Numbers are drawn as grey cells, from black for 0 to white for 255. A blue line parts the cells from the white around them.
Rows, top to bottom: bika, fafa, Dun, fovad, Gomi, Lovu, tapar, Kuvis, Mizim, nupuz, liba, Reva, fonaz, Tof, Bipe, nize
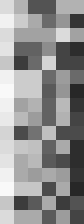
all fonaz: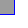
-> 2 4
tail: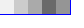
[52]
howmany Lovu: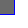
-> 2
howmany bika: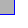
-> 3
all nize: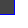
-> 5
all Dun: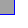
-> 1 2 3 5

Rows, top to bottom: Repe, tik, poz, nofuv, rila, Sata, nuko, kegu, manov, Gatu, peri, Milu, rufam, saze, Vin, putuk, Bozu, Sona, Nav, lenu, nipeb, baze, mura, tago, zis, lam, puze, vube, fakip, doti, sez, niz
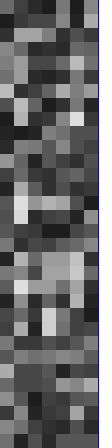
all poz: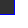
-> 0 4
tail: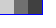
[71]
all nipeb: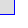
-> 1
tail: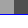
[29]
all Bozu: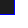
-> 3 4

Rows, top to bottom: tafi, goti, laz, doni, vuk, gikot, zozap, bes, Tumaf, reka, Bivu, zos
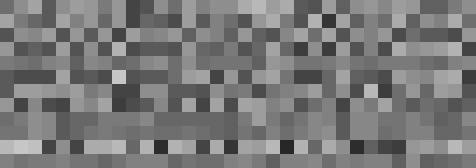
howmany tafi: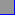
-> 4
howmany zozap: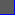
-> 3
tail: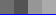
[122  83 178  53 163  96 129 110 171  96 142 129 171 110]

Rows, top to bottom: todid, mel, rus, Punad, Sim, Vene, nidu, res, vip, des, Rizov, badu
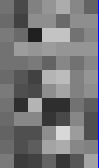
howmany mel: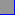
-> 0
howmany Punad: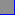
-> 0
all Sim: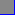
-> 4 6
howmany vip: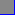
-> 3
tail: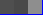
[164 129 142]

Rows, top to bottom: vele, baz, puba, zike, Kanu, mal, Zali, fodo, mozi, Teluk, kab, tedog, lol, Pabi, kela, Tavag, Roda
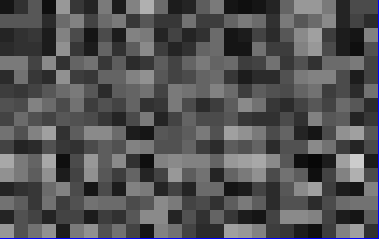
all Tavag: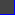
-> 2 4 5 19 23
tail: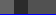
[138 114  61  36  75]
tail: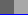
[ 15  75 152  93 138  49  15 130 138 130 130 100 152 160 168 138  87  15
   7  28 160 204  28]

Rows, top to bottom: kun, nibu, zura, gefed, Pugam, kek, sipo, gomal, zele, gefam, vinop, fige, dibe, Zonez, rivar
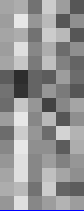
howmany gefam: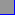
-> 1
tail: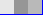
[ 86 143]

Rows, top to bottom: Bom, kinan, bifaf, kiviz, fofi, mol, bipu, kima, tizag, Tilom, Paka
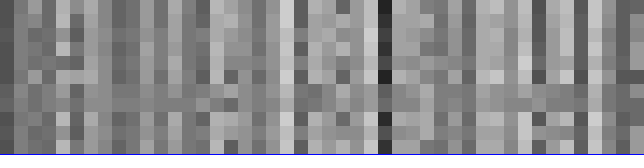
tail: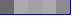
[100 112 154 112 162 126  94 183 100 146 106 140 205  94 177 162 100 154
 197  35 177 162 134 119 162 100 183 197 146 189  81 162 197  81 197 146
  87  87]
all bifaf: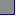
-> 7 17 24 30
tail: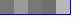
[ 94 146 112 146 197  94 177 154 177 146 197  50 162 162 119 112 146 106
 170 170 134 189  94 154 189  94 197 134  94 154]
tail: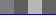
[146 106 140 205  94 177 162 100 154 197  35 177 162 134 119 162 100 183
 197 146 189  81 162 197  81 197 146  87  87]
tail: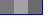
[177 189 146 189  81 170 189  87 197 146  94 100]

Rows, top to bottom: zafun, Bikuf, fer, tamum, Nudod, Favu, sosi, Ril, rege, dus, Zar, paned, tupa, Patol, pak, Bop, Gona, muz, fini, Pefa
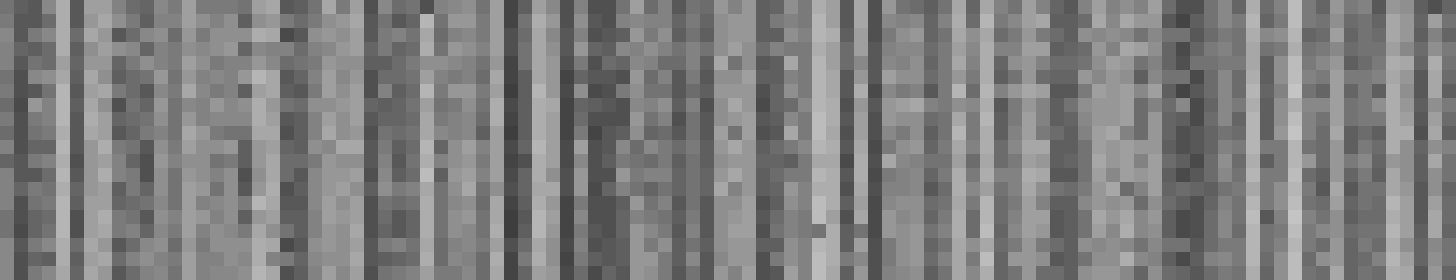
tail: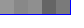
[173 108 181 108 130 159 159  88  95 115 167 151 167 136 151  95  74  80
 108 136 115 188  88 130 196 130 115 143  95 108 108 173 159  88 167 108]
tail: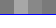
[130  95 159 167  95  88 122 159 143 159  80 130  95 108 181 122 151 151
 122 159  62  95 181 151  74 143  74  80 122 143 115 115  88 108  95 151
 151 151  80 101 143 122 181 167  88 173  74 136 122 130  88 122 181 108
 181 130 151 167 159  88  88 122 159 151 159 136 159  95  68  88 108 136
 108 181 101 130 196 115 101 159 101 122  95 173 143  88 167  95]
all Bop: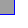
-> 6 13 19 23 25 39 53 59 73 74 100
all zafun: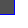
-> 26 30 40 42 43 62 84 85 102
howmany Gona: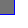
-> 13
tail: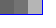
[ 80 159 167 122 130 101 136 122 159 130 143 136 122 167 143 115  95 130
 151 143 167  80 101  88 101 173 115 143 136 115 173  62  95 181 151  68
 122  88  80 101 151 136 122  88 130  88 143 159 159  80 115 130 122 115
 173  95 115  74 151 143 151 115 130 173 108 188 101 136 159 151  88  95
 115 159 136 173 136 143  95  74  80 108 136 108 181 115 122 188 122 136
 143 108 115 115 181 159  95 167 101]

